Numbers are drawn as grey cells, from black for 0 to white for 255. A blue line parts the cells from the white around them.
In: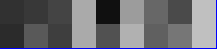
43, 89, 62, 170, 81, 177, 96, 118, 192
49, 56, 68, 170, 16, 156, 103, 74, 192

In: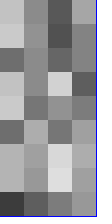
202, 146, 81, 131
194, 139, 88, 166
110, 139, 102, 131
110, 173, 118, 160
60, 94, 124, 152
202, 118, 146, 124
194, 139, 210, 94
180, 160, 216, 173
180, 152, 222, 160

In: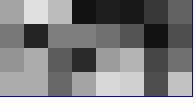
148, 171, 92, 43, 155, 179, 71, 112
171, 171, 105, 163, 215, 207, 78, 193
120, 37, 127, 127, 112, 84, 18, 78
163, 223, 187, 18, 31, 25, 57, 99

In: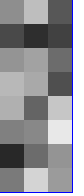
73, 46, 65
184, 169, 79
142, 190, 87
148, 162, 108
40, 108, 148
122, 212, 155
176, 100, 198
128, 136, 232

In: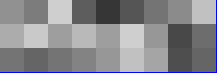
116, 101, 116, 131, 151, 193, 165, 78, 101
172, 201, 158, 185, 158, 207, 151, 72, 109
145, 124, 207, 93, 54, 85, 116, 139, 193

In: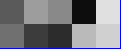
112, 60, 44, 186, 208
90, 157, 137, 13, 224
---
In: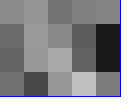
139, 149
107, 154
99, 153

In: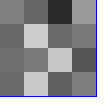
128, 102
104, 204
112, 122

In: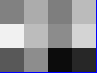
129, 172
241, 188
88, 141

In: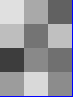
224, 169
190, 116
61, 137

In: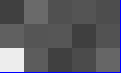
64, 106
96, 85
237, 92

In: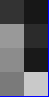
51, 23
153, 43
140, 25

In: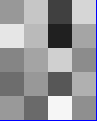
152, 198
230, 186
133, 164
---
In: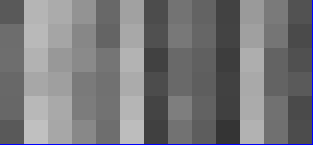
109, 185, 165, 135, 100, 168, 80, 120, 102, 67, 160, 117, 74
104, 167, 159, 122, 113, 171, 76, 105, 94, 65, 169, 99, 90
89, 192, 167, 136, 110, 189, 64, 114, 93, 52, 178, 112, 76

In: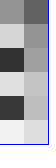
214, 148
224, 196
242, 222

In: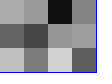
101, 70, 149, 158

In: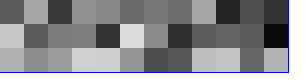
199, 90, 124, 127, 51, 219, 140, 48, 92, 98, 90, 10

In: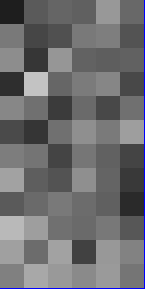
121, 70, 80, 121, 126, 83
46, 195, 102, 123, 134, 72
74, 53, 112, 143, 122, 158
162, 94, 83, 143, 100, 57
185, 158, 112, 106, 120, 87
128, 168, 153, 138, 154, 117

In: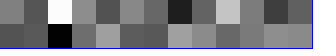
83, 89, 2, 110, 159, 92, 88, 160, 139, 104, 122, 142, 138

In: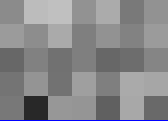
155, 141, 170, 127, 146, 130, 155
116, 148, 114, 159, 127, 170, 166

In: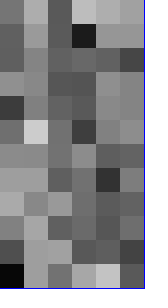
96, 154, 90, 27, 150, 150
144, 136, 86, 84, 143, 132
111, 204, 113, 62, 129, 141
158, 158, 95, 113, 50, 125
129, 166, 96, 106, 86, 110
7, 158, 114, 167, 195, 89

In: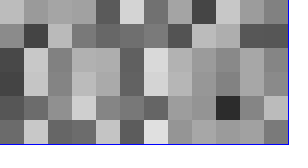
139, 68, 186, 121, 103, 111, 122, 83, 187, 174, 87, 86
68, 197, 132, 187, 170, 98, 212, 182, 151, 130, 167, 138
107, 200, 102, 108, 196, 92, 224, 149, 167, 155, 161, 122
